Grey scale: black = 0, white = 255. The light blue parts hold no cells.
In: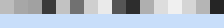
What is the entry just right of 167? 161
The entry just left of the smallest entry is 181

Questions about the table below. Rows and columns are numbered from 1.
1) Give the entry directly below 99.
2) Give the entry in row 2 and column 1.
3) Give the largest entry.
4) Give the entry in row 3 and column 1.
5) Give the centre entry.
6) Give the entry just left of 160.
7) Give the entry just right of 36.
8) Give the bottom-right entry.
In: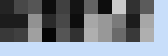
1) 167
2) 28
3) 203
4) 57
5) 13
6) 64
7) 72
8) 175

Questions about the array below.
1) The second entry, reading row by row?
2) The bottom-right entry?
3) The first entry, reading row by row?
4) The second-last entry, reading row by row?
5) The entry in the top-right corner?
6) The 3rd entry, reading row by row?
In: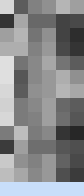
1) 92
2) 59
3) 215
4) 79
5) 159
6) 129

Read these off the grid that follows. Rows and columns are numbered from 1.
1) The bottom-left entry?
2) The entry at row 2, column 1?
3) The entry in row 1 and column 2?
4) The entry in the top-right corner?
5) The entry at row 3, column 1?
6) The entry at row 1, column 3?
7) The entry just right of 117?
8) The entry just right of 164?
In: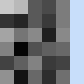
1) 145
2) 51
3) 185
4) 124
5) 164
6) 89
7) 137
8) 117

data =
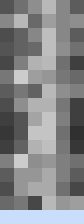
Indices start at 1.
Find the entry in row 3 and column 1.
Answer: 77
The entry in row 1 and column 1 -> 84
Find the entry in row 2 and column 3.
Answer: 105
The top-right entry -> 92
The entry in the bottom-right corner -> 158
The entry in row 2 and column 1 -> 135
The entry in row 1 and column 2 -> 112
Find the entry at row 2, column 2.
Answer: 184
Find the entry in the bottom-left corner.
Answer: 105
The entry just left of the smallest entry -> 112
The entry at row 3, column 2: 98
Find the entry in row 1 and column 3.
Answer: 142

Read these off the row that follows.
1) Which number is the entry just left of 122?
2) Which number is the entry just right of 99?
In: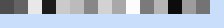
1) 252
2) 232

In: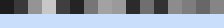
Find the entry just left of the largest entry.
148
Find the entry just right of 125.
103
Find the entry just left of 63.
199
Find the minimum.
29

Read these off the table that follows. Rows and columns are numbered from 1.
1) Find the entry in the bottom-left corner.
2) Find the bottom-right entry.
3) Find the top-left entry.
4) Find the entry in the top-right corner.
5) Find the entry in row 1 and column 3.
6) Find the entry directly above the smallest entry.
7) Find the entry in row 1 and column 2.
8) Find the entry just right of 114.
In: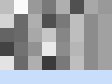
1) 227
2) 161
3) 190
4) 153
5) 153
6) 234
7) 250
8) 146

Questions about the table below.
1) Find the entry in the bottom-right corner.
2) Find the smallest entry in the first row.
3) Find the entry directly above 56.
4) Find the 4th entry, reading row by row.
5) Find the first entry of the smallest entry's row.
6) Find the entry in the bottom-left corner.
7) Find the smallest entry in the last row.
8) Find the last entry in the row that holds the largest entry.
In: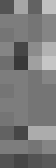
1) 90
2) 83
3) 70
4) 192
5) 110
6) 83
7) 70
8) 198

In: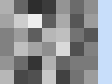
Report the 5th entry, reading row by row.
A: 148
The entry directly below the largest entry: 94
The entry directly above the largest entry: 45
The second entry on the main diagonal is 205
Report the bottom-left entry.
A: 183
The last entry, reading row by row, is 156
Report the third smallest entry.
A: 59
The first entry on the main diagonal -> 176
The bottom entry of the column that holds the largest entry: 80
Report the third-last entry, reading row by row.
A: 65
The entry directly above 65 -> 101
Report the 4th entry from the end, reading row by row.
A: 199

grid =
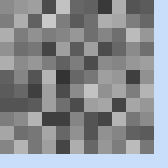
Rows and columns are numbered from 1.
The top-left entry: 139
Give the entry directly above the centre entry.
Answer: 125
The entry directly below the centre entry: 139
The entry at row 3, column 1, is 174
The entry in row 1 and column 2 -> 151
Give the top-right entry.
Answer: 91
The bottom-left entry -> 133
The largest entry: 201
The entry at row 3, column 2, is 125
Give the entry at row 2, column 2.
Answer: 174
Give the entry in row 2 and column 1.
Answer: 125
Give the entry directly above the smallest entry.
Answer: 97
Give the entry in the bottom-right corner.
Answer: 119
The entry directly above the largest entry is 76
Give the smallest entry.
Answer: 51
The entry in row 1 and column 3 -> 159
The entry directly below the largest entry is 125
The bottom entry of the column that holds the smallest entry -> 69
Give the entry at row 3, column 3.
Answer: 145
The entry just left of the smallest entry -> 180
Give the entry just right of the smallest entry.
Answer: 103
